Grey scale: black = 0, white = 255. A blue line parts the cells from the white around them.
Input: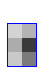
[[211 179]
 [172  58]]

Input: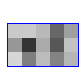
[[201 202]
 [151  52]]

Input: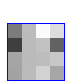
[[124 188]
 [ 63 187]]

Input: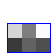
[[214 126]
 [ 58  98]]

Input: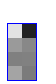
[[226  34]
 [154 136]]

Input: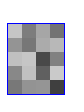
[[197 125]
 [148 119]]

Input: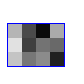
[[181  74]
 [225  63]]
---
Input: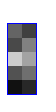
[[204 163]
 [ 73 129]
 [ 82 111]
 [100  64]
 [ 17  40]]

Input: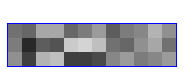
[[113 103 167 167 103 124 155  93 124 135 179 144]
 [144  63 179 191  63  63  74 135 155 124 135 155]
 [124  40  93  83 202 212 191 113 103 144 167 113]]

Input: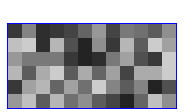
[[192 204  46 182  80  35 143  56 182  92 204 161]
 [152 192  92 182 112 143  92  68  35 101 192 143]
 [ 56 161 182 101 161 112 204 132  92 132  35  80]
 [ 56 132  46  56  68 101 152  68 121 112  92 143]
 [152 121 121 121  56  35  46 121 161  80  56 204]
 [182  92 171 204  92 171 101 161  68 171 171 204]]

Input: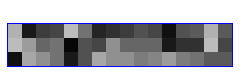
[[ 16 167 144 114  25  81 167 144 144 124 133 156 124 114  90  90]
 [188 156 102 114   7  81  70 144 102 102 102  25  49  49 188  70]
 [177  25  61  70 188 114  37  49  61  81  70  16  81  90 177  90]]

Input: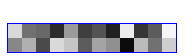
[[135 176  74 217 197  92 164 144  12 187 113 206]
 [217 113 104  43 155  63  83  32 236  53  92 245]]

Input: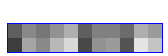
[[ 61 165 137 184 216  72 146 155  83 228 196]
 [ 95 137 119 146 175  95 128 128 107 175 155]]

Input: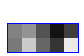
[[121 202 102  52 234]
 [130 148  83  19  63]]

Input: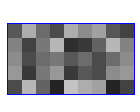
[[ 75 183  99  35 195 173 161  35  66]
 [ 87 173 108  75 173 140 161  87  66]
 [140  75 108 120  87 108  75 108 140]
 [130  66 120 183  46  57  99 183 130]
 [152  57 120 152  57  87  75 140 152]]
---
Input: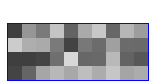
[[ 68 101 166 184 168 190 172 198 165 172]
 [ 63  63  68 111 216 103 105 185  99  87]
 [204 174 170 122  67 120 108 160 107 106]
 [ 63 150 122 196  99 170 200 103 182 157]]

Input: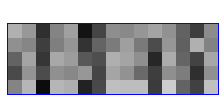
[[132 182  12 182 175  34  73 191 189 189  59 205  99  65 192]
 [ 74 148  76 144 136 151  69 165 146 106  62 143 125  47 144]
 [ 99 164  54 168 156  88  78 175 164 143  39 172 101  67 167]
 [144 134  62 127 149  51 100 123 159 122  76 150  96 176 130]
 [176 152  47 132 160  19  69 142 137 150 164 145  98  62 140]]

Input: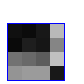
[[148 155 155  24]
 [114 105  92 192]
 [ 10  30  22 133]
 [ 16  11  24 185]]

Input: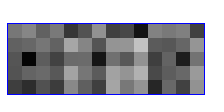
[[ 62  45  81  60 137  95  63 165 120 147  38 104  65 146]
 [ 83 100 106  88 163 118  91 162 148 177  73  93 104 154]
 [ 85   5  93  66 106 107  21 112  88 146  63  99  29 115]
 [ 97 103 118  98 166 133  84 148 149 194  91  87 102 149]
 [119 134  97 121  54  82 145  64  72  19 130 121 128  64]]

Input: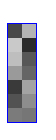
[[123 118]
 [ 82 141]
 [ 58 163]
 [154 101]
 [190  87]
 [201  43]
 [ 72 180]]

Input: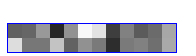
[[221 119 119 195  98 145 122  45 122 129 111 169]
 [ 97 102 153  39 146 248 226  62 129  91 107 167]]
